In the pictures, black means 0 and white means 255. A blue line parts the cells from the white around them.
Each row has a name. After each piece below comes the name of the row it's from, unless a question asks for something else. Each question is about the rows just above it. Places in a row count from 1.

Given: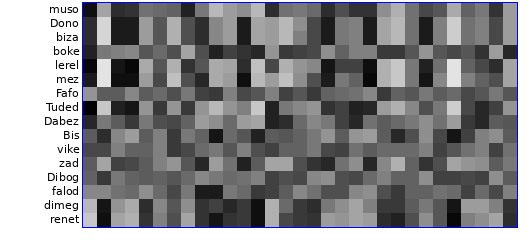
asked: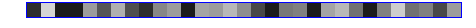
Dono
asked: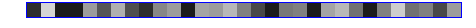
biza
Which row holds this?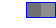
zad
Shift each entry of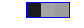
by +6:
[ 33 170 162]
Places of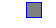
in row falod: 31

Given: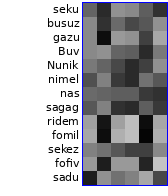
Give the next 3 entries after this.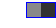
[106  72  87]
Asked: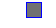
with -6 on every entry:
[107]
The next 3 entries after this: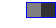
[42 94 57]
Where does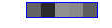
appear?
seku

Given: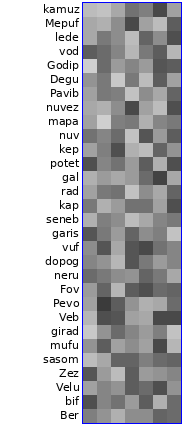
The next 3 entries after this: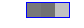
[141 168 100]
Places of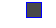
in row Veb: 6 7
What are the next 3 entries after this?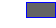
[127 107 100]
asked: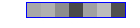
nuvez
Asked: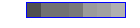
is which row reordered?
kap

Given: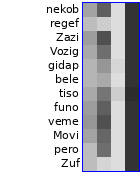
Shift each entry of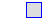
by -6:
[215]
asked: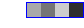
tiso
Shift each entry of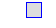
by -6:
[215]

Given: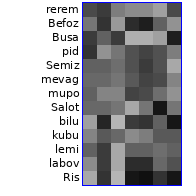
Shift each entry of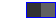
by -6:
[45 91]
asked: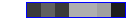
Busa
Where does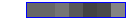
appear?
mevag
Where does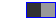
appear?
Befoz
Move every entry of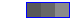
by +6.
[ 95 110 145]
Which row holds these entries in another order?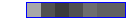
Semiz
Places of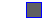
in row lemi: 1 4 5 7

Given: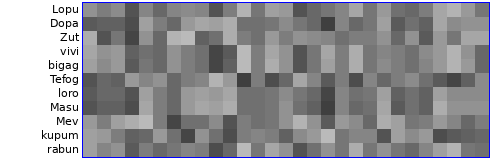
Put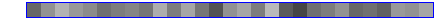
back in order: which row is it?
vivi
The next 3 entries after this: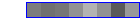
[139 104 173]
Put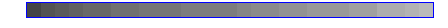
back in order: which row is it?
bigag
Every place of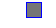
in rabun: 7 13 19 21 23 28
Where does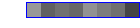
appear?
vivi

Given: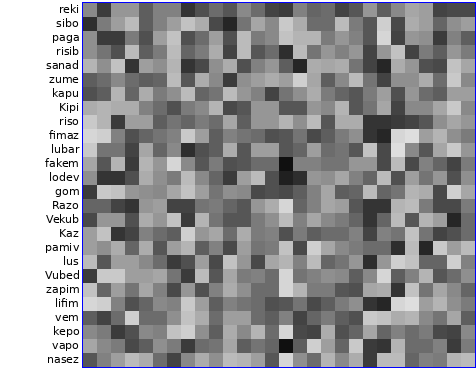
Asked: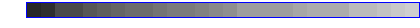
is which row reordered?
sibo
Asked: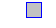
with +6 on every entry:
[200]
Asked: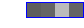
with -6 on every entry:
[ 88  95 181  95]
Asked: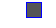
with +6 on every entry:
[92]
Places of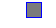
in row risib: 6 9 25 28

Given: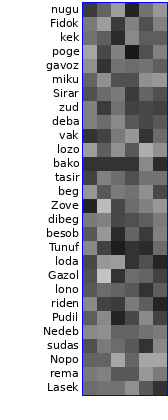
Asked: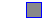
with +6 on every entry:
[143]
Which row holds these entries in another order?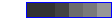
vak
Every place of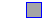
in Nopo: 3 5 6
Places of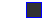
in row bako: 1 2 3 4
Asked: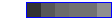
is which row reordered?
Lasek

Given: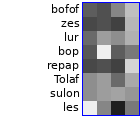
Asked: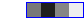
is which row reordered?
les
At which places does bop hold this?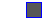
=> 1
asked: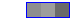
Tolaf
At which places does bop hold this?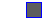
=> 3
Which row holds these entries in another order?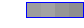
sulon

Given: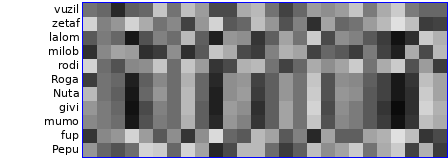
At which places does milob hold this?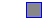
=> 2
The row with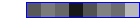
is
lalom
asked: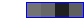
Roga
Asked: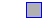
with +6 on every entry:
[183]
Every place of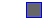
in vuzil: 2 5 16 25 26

